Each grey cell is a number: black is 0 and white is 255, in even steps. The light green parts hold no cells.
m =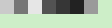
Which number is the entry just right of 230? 82
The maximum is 230

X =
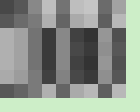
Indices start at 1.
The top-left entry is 72
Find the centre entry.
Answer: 136
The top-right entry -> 162
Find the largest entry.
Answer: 197
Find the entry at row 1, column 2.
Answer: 87
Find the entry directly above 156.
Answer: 162
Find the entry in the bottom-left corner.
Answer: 87
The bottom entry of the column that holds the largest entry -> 184
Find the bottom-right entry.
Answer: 184
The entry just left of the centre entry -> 58
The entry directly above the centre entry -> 136
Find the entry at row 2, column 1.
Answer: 87
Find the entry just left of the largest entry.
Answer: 190
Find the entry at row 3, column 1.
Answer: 176
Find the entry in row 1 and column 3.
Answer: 136
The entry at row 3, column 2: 162
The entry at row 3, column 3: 115

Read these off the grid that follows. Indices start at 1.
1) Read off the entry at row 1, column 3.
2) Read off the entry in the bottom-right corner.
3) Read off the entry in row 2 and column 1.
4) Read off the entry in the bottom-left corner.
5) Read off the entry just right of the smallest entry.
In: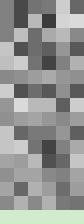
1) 115
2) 115
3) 129
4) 137
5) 212

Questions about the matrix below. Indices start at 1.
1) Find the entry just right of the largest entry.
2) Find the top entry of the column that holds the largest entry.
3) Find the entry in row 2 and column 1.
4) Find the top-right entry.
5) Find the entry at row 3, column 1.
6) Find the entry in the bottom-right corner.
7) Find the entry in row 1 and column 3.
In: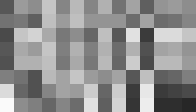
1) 141
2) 87
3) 114
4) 141
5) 74
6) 39
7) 141

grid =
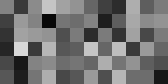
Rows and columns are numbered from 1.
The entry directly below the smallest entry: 147
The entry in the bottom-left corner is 87
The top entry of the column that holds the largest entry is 58
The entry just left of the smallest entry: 131
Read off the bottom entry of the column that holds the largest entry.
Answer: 30
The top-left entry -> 131
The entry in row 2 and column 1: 64
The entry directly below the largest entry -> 23
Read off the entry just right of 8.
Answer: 117
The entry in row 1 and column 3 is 139
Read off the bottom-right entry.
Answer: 23
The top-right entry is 123
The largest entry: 216
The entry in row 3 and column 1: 51
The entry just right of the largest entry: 58
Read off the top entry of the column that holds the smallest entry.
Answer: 197

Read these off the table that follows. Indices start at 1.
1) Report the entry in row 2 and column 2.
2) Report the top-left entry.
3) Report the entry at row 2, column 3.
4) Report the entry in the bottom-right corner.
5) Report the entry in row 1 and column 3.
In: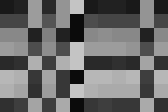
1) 69
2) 25
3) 156
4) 48
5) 156

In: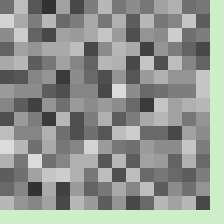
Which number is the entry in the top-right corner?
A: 119
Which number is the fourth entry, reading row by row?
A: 50
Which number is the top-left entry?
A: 112
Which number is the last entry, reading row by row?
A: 72
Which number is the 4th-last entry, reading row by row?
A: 183
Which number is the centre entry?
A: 155
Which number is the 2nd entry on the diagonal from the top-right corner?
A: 197
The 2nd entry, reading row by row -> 189
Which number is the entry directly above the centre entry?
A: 72
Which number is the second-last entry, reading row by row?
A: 183
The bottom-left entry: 183
